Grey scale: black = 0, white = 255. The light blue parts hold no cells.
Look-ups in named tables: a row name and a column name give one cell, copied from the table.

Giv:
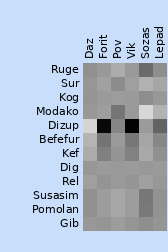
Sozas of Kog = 141
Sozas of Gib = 142
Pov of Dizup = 133
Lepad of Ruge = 142
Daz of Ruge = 144
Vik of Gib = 149

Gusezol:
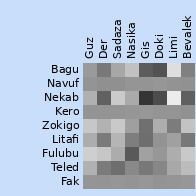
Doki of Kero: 148
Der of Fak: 148
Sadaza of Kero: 148
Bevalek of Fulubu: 201
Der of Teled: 123
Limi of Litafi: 160
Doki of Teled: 135

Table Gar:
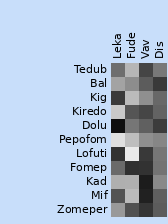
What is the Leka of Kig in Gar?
58
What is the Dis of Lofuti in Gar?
118
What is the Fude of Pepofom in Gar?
190
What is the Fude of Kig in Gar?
187
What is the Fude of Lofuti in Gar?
234
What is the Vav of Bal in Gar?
92
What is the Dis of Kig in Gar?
104
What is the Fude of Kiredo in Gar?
85
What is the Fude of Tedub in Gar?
182
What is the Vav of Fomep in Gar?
50
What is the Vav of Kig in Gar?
143
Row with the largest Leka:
Pepofom

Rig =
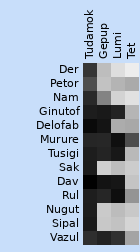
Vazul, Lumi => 49
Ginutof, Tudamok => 29
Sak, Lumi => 189
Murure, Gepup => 39
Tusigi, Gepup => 36
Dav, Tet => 196
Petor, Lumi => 180
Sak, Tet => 204
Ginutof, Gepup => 25
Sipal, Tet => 213
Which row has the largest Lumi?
Der

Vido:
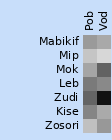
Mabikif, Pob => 154
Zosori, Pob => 192
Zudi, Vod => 18
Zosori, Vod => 152
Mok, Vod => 98
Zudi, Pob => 100
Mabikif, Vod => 169
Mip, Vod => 215
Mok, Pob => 165
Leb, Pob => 122
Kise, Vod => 170
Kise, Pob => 133
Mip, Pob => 197
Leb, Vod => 137
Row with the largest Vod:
Mip

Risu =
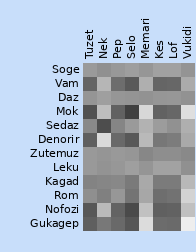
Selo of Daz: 148
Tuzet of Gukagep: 95
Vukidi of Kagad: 184
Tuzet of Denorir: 95
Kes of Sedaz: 156
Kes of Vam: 101
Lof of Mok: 103
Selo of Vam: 89
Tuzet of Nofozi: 87
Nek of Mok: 190
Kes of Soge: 161
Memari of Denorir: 185
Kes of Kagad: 123
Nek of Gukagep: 120
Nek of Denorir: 218
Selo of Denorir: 88
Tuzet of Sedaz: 137
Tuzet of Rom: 143
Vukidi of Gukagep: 238

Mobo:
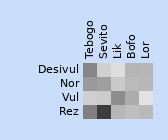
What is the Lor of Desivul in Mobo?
182
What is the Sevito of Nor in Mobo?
159
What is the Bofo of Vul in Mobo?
172
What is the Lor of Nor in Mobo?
183
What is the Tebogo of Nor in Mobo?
154
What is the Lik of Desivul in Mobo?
222
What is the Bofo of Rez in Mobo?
190
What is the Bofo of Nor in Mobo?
186
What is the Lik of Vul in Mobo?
141
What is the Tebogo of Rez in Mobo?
128
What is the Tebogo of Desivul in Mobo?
134
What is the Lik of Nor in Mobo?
201
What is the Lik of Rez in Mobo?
182
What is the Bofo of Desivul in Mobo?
181
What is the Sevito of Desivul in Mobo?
208
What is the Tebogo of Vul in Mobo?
207

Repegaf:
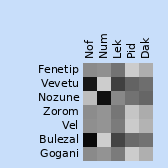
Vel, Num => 148
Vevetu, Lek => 64
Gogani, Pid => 204
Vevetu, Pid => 99
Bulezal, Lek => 68
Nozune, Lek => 136
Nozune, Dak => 102
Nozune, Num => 16
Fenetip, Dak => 174
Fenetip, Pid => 204
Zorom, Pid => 197
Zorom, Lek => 118
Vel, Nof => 143
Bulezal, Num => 206
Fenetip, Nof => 139
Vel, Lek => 123
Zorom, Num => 148
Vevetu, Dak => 110

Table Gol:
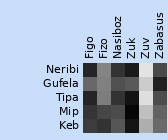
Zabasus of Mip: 99
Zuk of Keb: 20
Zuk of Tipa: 19
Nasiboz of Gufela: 80
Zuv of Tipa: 222
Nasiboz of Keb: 86
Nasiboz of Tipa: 51
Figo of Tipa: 37
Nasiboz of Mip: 76
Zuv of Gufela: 204
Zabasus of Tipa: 77
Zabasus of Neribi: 74
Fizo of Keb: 51
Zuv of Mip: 191
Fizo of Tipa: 125
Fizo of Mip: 70
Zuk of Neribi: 26
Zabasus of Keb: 106
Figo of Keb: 60
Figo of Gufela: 104

